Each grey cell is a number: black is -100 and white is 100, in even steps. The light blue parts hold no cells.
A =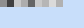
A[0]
12
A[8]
39
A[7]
71
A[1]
-50

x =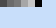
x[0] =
-42
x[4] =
55
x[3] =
30
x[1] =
-16

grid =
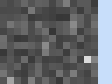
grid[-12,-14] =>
-36
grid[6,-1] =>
-33
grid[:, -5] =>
[-2, -44, -56, -25, -25, -45, -17, -52, -31, -47, -38, -19]
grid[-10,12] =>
-41
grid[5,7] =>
-16
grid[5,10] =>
-42
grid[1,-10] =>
-7
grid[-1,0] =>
-34
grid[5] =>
[-13, -42, -55, -53, -40, -44, -31, -16, -49, -45, -42, -20, -45, -37]
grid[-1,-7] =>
-37
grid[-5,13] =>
-40
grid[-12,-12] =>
-34
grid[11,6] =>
-18
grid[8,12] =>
72
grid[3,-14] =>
-35
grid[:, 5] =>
[-24, -38, -48, -12, -28, -44, -33, -45, -33, -19, -18, -38]
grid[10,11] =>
-38
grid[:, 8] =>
[-27, -44, -57, -31, -32, -49, -48, -30, -48, -34, -11, -55]
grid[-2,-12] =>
-47
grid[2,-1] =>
-22
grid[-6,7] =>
-34
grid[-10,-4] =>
-13
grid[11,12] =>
-42
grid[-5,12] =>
-38
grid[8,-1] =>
2
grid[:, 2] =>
[-34, -40, -33, -22, -29, -55, -21, -51, -44, -25, -47, -26]
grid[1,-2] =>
-31
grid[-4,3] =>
-16
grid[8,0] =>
-43
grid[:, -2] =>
[-30, -31, -41, -41, -32, -45, -38, -38, 72, -36, -47, -42]
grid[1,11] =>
-51

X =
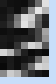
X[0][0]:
-79
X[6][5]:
51
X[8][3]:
-84
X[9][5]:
69
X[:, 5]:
[-16, 80, -23, -31, -45, -44, 51, -87, -15, 69, -80]
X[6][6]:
-32
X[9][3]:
-65
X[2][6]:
-72
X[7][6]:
-92
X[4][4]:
-72
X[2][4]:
62
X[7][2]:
-31
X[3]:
[-76, -58, 1, 77, 48, -31, -76]
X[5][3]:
-74
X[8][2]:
-89
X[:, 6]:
[76, 41, -72, -76, 28, 16, -32, -92, 54, 61, -88]
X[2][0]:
-83
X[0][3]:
-90
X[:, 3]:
[-90, -64, 71, 77, -90, -74, 8, -76, -84, -65, -29]
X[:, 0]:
[-79, -86, -83, -76, -89, -80, -81, 67, -88, -93, 8]

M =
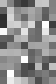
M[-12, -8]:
46
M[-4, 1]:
16
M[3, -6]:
64
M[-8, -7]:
18
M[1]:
[-26, 55, 8, 20, 32, 17, -24, 3]
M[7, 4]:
-22
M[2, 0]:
-64
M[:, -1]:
[1, 3, 17, -53, -14, 47, -11, 19, -34, 51, -22, 12]
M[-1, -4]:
11
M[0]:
[46, 2, -41, -56, -39, 54, 56, 1]
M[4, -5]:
78
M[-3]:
[18, 21, 4, -37, -49, 45, -40, 51]
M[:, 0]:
[46, -26, -64, -63, 95, -24, -43, 41, 6, 18, -19, -14]
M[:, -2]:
[56, -24, -29, 100, 82, 39, 30, 38, -21, -40, -3, -8]
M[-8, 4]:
-7
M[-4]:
[6, 16, 14, 99, -18, 4, -21, -34]
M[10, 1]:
99
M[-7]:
[-24, -28, 39, 45, -11, -16, 39, 47]
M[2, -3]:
14
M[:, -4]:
[-39, 32, 27, 69, -7, -11, 28, -22, -18, -49, -28, 11]
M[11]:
[-14, 84, 63, 46, 11, -39, -8, 12]
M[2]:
[-64, 67, 16, -18, 27, 14, -29, 17]
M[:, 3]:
[-56, 20, -18, 31, 78, 45, -38, 25, 99, -37, -37, 46]

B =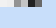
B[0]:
89
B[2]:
15
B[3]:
54
